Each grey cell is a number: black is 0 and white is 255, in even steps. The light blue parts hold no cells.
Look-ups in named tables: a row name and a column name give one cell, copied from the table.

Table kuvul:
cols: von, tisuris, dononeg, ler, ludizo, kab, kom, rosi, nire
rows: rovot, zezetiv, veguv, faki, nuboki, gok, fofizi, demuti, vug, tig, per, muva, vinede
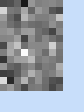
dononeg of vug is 158
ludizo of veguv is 146
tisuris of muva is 41
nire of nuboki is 133
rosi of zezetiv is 88
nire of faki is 123
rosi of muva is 82
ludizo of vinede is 120
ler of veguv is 183
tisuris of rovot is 79

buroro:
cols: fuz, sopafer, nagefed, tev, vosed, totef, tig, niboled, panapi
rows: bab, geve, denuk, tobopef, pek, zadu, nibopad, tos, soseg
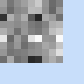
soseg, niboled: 172
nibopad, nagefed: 151
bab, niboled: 107
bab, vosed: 180
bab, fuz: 159
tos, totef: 144
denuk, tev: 173
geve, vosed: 186
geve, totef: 183
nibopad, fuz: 161
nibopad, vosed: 132
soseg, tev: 122
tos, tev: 127
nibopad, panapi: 196
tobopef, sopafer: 148
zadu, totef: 248
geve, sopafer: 107

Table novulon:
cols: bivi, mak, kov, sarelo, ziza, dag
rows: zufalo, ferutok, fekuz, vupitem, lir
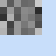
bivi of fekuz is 49
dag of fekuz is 92
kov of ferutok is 95
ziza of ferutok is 132
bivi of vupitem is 186
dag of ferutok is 44
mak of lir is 81
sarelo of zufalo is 104
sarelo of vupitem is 120
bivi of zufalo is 169
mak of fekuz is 176
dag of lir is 188

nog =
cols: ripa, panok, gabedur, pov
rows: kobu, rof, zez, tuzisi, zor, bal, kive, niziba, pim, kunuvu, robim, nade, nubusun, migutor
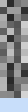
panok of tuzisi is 100
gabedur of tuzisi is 84
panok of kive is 166
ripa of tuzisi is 163
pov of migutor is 211
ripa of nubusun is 182
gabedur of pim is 82
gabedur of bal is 113
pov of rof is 48
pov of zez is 97
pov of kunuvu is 79
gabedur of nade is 124
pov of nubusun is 163
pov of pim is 209
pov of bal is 145
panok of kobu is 43
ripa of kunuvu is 164

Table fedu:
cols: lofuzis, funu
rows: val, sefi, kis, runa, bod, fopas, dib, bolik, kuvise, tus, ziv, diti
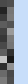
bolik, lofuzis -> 95
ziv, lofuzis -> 106
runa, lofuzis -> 93
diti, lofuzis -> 123
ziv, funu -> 72
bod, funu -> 154
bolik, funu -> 48
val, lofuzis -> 74
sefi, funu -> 118
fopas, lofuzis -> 55
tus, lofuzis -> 45
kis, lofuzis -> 61
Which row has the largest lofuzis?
kuvise

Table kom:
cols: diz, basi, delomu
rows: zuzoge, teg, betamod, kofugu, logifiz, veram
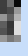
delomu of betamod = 179
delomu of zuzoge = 9
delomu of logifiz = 222
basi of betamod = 95
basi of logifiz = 58
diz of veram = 151
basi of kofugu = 54
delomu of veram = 141
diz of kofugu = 94
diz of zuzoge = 62
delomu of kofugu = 223
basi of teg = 74
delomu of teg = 153
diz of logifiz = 83
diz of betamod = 150
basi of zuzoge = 109

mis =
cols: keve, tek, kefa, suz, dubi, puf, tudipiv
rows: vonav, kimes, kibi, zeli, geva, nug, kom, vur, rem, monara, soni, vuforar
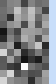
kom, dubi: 144
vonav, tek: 132
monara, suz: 251
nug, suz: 176
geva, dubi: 159
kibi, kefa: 173
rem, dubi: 50
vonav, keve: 103
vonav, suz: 68
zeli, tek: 144
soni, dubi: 77
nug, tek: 130
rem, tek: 160
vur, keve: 211
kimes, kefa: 195
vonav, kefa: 137
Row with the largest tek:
soni

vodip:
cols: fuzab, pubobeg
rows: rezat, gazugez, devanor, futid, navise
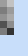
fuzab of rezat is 157
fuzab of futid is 82
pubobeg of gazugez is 155
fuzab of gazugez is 125
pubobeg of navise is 51
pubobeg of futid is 140
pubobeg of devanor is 169
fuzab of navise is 124
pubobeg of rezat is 194

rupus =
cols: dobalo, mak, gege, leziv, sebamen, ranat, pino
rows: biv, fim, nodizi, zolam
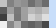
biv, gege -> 152
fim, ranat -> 173
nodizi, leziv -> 159
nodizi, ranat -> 192
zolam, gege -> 177
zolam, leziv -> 110
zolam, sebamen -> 97
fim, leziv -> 160
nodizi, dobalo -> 62
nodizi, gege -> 118
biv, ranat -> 135
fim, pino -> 191
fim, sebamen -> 184
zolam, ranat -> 112
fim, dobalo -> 93
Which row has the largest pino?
nodizi

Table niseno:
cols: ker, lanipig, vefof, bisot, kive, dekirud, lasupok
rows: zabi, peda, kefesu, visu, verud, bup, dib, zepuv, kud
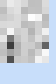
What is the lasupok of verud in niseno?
240
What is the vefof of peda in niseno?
224
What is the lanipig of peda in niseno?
217
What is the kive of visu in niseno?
193
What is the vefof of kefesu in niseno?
218
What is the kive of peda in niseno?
194
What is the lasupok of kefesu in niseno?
186
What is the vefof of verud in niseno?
206
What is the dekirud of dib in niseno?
186
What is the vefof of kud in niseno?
199
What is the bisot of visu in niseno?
188
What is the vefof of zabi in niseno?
226
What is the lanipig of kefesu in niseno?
209
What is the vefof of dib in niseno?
177
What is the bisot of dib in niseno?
206
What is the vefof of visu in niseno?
218
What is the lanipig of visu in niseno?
219
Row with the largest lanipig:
verud

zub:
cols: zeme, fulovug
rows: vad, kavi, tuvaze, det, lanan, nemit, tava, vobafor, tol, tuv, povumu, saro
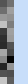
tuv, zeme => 37
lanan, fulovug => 160
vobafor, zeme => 167
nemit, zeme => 47
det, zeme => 193
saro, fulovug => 93
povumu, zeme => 82
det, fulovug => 125

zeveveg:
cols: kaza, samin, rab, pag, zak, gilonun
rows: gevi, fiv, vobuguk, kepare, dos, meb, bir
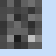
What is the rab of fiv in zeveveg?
66
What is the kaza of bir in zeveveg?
73
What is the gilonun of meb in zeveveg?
133
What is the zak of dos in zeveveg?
62
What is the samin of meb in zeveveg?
140
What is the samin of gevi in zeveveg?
102
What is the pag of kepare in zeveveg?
75

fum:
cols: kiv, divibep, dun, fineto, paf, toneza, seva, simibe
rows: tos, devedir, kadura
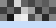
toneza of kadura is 150
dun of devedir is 60
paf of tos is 71
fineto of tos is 99
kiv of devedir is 61
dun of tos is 215
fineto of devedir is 201
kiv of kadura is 119
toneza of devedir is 48
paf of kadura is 80
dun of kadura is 230
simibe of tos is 125
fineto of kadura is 238
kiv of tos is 137
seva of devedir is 112
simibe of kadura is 130
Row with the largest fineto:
kadura

